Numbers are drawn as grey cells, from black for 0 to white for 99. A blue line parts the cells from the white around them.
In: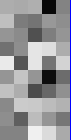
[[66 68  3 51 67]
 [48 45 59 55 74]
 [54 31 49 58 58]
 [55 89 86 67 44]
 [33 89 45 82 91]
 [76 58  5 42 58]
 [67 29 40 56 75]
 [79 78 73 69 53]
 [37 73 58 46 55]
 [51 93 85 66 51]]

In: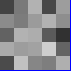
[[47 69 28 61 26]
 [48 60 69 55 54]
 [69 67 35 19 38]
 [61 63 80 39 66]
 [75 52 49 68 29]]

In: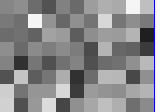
[[55 42 32 50 41 61 68 66 95 74 52]
 [43 95 57 40 56 45 84 46 55 47 47]
 [44 38 63 60 36 55 61 60 70 12 42]
 [41 54 49 54 48 29 70 40 38 23 55]
 [19 46 31 44 51 31 42 44 56 72 51]
 [76 36 46 67 19 42 72 71 28 56 32]
 [45 58 58 84 23 60 57 55 65 70 80]
 [31 59 85 27 56 65 74 68 43 54 81]]

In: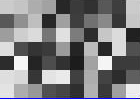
[[76 67 63 15 23 19 34 24 79 79]
 [56 74 15 62 24 44 53 21 77 34]
 [80 85 46 87 48 17 77 85 13 61]
 [30 20 23 60 14 73 15 85 31 86]
 [96 14 30 19 11 63 95 23 23 17]
 [84 21 88 91 25 67 26 17 37 86]
 [67 59 31 27 18 69 22 62 92 88]]

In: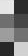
[[17 89]
 [27 43]
 [44 61]
 [81 15]]

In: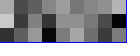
[[29 37 52 61 46 52 56 70 66]
 [23 50 20 56 56 47 29  2 78]
 [37 59  3 48 65 43 23 48 19]]
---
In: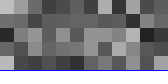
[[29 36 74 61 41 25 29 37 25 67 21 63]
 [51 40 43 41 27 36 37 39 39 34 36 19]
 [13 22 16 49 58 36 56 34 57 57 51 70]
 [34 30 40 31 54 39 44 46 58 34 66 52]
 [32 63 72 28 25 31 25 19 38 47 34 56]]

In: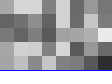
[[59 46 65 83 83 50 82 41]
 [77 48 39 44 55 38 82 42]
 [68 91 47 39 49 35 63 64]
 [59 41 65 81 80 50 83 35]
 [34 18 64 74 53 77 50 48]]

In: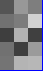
[[59 49 33]
 [48 81 44]
 [69 25 24]
 [24 60 44]
 [70 71 45]]

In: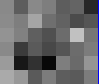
[[39 15 53 36 53 49 36]
 [29 33 54 49 64 43 38]
 [75 46 57 50 37 31 42]
 [42 48 53 23 35 28 33]
 [41 58 60  9 19  3 49]
 [35 48 66 59 35 48 36]]

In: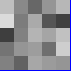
[[58 71 74 53 40]
 [33 25 85 48 66]
 [64 75 24 50 70]
 [43 80 45 58 61]
 [60 58 50 38 65]]

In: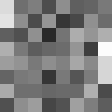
[[39 47 85 43 49 30 55 37]
 [56 42 88 55 29 58 21 28]
 [58 68 37 31 56 16 45 67]
 [24 98 68 47 36 40 42 58]
 [53 83 61 57 47 55 50 65]
 [48 83 39 47 49 21 47 33]
 [68 29 66 43 43 40 41 41]
 [49 36 31 55 61 27 32 62]]

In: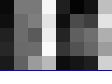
[[ 7 74  4 47 47 95 12  1]
 [24 88  6 42 49 88  6 29]
 [43 68 13 42 35 92 14 37]
 [40 61 15 41 42 97 21 32]
 [12 81 10 38 60 72  5  8]]
